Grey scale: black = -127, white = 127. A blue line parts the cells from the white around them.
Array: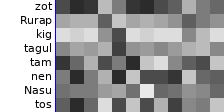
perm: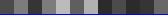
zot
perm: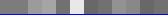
Nasu
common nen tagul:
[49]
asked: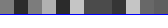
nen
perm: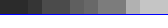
nen
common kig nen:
[-52]
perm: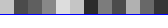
tam

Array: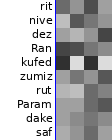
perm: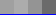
saf
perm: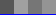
zumiz
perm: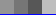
nive
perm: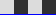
kufed
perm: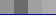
saf
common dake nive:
[-9]

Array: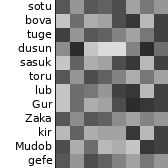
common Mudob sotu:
[-50]
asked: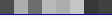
Mudob
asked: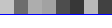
bova
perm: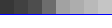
bova

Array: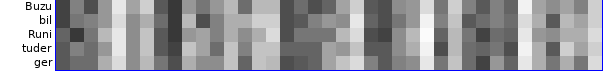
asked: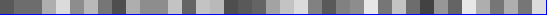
ger
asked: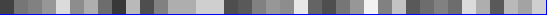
bil

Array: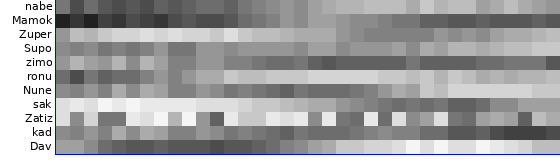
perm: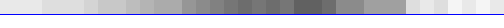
sak
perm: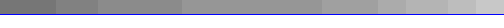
Supo
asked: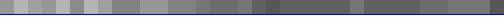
zimo

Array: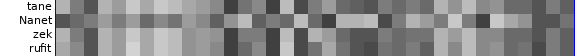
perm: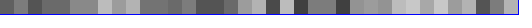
zek
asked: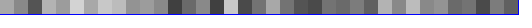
rufit

